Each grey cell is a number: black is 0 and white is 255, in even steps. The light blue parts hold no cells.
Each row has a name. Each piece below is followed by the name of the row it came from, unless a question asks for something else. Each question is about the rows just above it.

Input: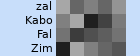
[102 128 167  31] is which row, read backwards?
Zim
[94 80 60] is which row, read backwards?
Fal
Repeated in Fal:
[115]
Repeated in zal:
[102]
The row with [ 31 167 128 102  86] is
Zim

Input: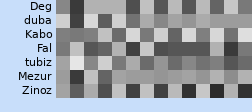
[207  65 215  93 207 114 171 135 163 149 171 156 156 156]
duba
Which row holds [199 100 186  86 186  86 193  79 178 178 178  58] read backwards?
Deg
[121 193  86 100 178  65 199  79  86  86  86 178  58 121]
Fal
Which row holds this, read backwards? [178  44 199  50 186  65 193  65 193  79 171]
Zinoz
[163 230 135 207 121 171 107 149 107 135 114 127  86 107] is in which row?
tubiz
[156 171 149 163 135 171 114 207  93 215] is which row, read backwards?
duba

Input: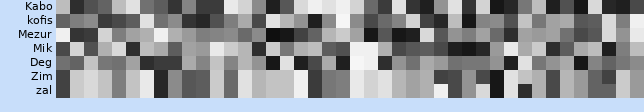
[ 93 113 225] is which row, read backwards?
Kabo
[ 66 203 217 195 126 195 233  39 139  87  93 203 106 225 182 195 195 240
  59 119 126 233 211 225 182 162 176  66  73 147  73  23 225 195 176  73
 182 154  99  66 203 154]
Zim
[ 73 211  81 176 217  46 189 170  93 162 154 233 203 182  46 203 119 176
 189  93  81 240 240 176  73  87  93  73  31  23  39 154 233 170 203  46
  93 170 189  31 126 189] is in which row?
Mik
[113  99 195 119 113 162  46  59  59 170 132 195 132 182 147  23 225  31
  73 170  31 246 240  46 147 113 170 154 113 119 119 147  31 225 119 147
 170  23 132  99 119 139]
Deg
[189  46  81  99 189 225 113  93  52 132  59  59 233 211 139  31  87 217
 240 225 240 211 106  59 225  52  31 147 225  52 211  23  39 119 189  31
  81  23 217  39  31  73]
Kabo
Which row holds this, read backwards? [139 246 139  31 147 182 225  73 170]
kofis

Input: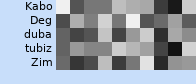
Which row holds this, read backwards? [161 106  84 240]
Deg
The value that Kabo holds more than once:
[119]

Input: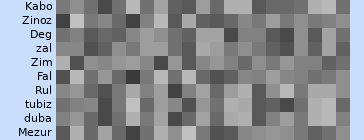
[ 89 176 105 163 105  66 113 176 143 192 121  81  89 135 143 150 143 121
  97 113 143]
Mezur
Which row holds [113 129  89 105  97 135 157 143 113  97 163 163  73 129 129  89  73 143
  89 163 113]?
Deg

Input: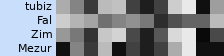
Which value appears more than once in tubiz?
[65]
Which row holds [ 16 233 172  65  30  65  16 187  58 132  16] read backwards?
Mezur
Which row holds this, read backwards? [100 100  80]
Fal
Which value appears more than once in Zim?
[73]

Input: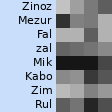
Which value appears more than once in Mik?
[22]
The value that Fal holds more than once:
[178]
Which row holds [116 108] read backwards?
zal

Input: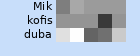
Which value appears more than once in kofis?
[148]
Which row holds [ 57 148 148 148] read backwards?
kofis
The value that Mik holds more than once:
[155]
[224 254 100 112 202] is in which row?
duba
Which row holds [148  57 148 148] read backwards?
kofis

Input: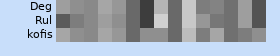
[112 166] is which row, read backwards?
kofis
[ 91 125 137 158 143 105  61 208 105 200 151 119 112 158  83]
Rul
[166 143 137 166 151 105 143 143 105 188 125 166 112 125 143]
kofis
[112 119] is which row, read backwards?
Rul

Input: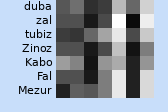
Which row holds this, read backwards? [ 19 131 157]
Kabo
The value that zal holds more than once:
[80]
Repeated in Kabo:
[149]
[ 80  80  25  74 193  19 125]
Zinoz

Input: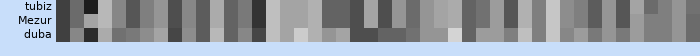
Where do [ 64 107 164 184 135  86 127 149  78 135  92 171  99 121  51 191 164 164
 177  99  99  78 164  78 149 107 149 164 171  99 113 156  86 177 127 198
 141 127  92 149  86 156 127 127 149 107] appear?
Mezur

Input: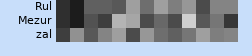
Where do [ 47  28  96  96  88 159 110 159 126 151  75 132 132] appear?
Rul
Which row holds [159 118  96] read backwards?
zal
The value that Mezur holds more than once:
[75]
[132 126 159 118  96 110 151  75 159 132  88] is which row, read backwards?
zal

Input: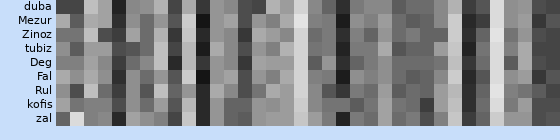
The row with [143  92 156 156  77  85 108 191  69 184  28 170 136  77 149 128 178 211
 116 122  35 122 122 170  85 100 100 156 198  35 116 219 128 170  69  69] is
tubiz
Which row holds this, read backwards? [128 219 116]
tubiz
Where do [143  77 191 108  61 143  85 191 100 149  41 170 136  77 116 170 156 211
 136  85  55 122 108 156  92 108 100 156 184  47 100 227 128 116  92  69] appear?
Rul
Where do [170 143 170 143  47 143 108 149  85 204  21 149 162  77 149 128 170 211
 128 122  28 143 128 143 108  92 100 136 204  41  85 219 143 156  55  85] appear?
Fal

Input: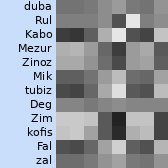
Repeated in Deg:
[133]
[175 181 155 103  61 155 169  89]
Mezur
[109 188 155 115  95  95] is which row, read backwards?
Mik
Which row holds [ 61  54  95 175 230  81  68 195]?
Kabo
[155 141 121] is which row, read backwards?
duba

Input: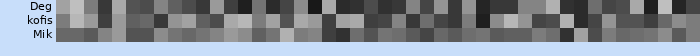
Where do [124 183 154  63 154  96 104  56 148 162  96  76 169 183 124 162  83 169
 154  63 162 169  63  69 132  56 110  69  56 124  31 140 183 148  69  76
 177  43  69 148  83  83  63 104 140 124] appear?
kofis
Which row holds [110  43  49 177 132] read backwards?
Deg
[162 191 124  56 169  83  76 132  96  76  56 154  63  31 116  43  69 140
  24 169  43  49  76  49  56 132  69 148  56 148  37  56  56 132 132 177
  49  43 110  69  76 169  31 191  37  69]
Deg
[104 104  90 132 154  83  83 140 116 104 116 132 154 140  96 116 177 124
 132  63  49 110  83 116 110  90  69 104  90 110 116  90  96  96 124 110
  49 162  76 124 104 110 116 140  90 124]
Mik

